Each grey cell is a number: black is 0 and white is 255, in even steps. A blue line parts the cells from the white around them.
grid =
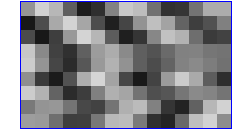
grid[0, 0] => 149
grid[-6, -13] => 65
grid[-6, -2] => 118
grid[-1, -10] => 120
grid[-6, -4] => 129
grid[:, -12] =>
[95, 211, 153, 48, 43, 82, 43, 116, 62]
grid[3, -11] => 96
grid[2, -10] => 182
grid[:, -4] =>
[53, 99, 178, 129, 130, 203, 118, 35, 105]
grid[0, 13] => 172
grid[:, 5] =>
[47, 77, 182, 156, 153, 213, 128, 66, 120]
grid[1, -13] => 169
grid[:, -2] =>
[172, 81, 59, 118, 125, 93, 132, 183, 210]
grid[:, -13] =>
[183, 169, 62, 65, 70, 27, 99, 151, 111]
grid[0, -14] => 210
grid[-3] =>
[204, 178, 99, 43, 61, 128, 176, 165, 115, 79, 86, 118, 138, 132, 116]
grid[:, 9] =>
[113, 191, 135, 83, 76, 67, 79, 129, 47]
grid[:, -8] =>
[200, 69, 31, 138, 146, 70, 165, 176, 188]
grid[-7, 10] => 193
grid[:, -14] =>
[210, 77, 24, 137, 148, 58, 178, 148, 154]
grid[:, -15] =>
[149, 24, 75, 199, 204, 143, 204, 121, 157]
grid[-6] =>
[199, 137, 65, 48, 96, 156, 172, 138, 95, 83, 106, 129, 130, 118, 115]
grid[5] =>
[143, 58, 27, 82, 174, 213, 163, 70, 25, 67, 155, 203, 170, 93, 46]

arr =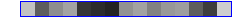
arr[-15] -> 194
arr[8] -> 162
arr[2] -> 142

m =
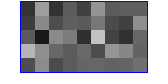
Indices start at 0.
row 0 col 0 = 52
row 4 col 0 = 78
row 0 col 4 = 65
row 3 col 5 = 77
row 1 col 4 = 90
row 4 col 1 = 140
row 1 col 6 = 75
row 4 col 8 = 111
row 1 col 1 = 137
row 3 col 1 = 143
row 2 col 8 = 103
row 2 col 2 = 138
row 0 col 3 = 92
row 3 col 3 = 91
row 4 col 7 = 100

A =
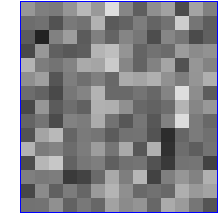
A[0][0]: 151
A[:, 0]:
[151, 109, 91, 73, 180, 143, 109, 72, 100, 83, 179, 77, 127, 71, 114]
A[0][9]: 143
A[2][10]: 134
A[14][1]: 115
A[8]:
[100, 116, 75, 130, 124, 172, 114, 87, 118, 87, 129, 220, 123, 104]
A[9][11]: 102
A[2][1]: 34
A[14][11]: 155
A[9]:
[83, 164, 185, 101, 122, 117, 91, 114, 115, 83, 44, 102, 123, 112]
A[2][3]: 157
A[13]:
[71, 139, 96, 124, 102, 154, 180, 143, 105, 113, 104, 175, 153, 163]
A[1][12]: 117
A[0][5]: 153
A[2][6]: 100
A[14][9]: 103
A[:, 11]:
[76, 205, 118, 156, 82, 125, 221, 180, 220, 102, 109, 115, 150, 175, 155]
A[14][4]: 120
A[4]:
[180, 125, 115, 131, 170, 165, 202, 134, 99, 130, 165, 82, 150, 131]
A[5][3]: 126
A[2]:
[91, 34, 129, 157, 91, 128, 100, 133, 119, 77, 134, 118, 75, 96]
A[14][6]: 162
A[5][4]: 111
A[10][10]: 48
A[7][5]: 177
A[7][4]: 97
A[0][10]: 161
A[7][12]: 134
